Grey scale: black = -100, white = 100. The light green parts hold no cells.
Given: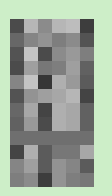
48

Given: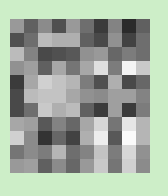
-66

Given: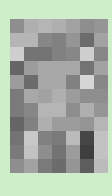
11

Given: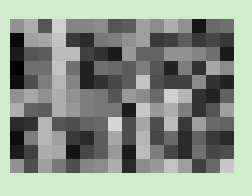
-18

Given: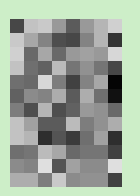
42
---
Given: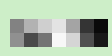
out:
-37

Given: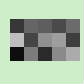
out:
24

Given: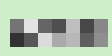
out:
-26

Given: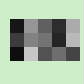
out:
-71

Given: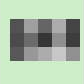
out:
13

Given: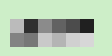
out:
63
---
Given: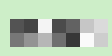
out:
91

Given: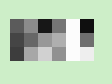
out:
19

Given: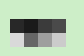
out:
-54

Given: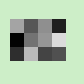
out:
18

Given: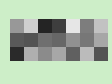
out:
-13

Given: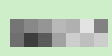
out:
17

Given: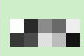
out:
9

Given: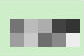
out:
36

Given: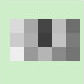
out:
-52
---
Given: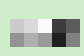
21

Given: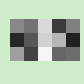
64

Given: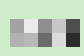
-16

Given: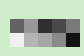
30

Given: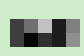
-62

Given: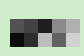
48
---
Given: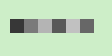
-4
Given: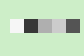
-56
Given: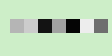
60
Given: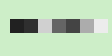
-63
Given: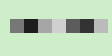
-77
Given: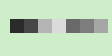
-45
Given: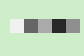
-20
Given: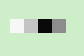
54
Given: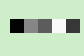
5
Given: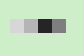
42
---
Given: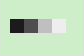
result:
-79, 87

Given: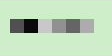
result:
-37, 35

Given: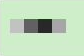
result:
52, 30

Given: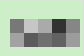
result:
-6, 22

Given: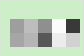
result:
24, 64

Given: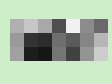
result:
38, 61

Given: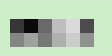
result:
-58, 14

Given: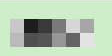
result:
57, 78

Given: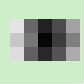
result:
79, 34
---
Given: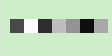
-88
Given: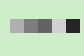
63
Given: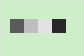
77
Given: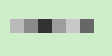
57
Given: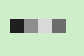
70
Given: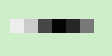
-70
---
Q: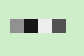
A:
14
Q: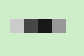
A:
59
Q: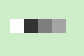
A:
99
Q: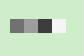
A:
-11
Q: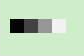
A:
-97
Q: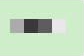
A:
34
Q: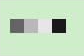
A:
-21
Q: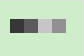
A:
-57
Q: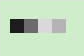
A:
-77
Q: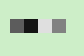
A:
-28
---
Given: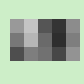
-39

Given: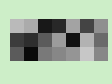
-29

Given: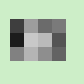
1

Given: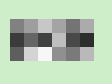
-26

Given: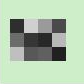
50

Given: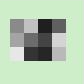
81

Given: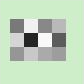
18

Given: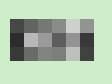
-55

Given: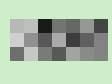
-14

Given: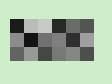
-22
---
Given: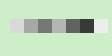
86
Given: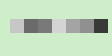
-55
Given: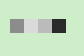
-67
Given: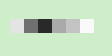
95
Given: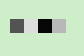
44
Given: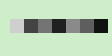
-86
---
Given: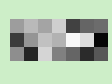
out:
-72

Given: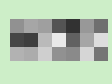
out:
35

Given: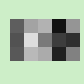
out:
45

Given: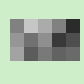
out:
-28

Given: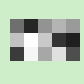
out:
93

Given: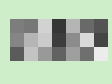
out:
53

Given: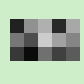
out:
-91

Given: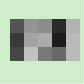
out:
51

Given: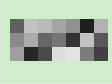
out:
-70
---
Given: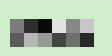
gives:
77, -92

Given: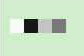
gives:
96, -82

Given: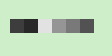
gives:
77, -69

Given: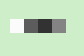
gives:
97, -61

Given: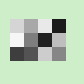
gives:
93, -79

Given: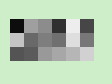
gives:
86, -90

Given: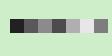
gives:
81, -74

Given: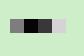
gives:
66, -96

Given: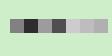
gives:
60, -65

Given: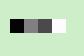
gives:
98, -97
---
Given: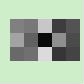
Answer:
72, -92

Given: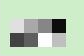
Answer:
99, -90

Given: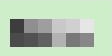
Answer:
80, -52

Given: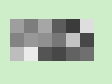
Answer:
84, -54

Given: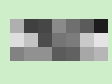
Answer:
79, -77

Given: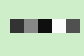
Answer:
97, -88

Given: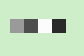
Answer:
98, -67
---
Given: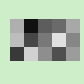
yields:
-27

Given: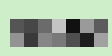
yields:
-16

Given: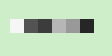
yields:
-53

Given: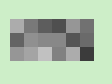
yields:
-27

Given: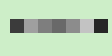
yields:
-1

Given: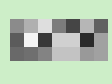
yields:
74

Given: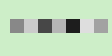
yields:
-44
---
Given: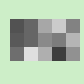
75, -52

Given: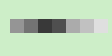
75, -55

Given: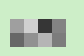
63, -58

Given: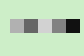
65, -87

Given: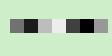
86, -100

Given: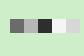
92, -64

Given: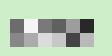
92, -69

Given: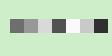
96, -62

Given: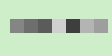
63, -51

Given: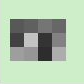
53, -65
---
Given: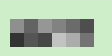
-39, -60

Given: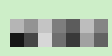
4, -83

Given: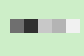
89, -13

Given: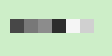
63, -44

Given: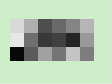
42, -94

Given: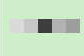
24, 71

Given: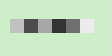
85, 51
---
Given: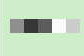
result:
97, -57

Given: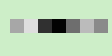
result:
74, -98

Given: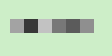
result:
52, -56

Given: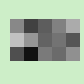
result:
51, -87

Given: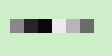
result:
84, -93

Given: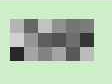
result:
63, -69
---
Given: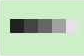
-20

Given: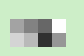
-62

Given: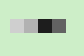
-77

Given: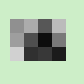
-56

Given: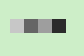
24

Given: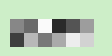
-6

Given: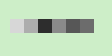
-65
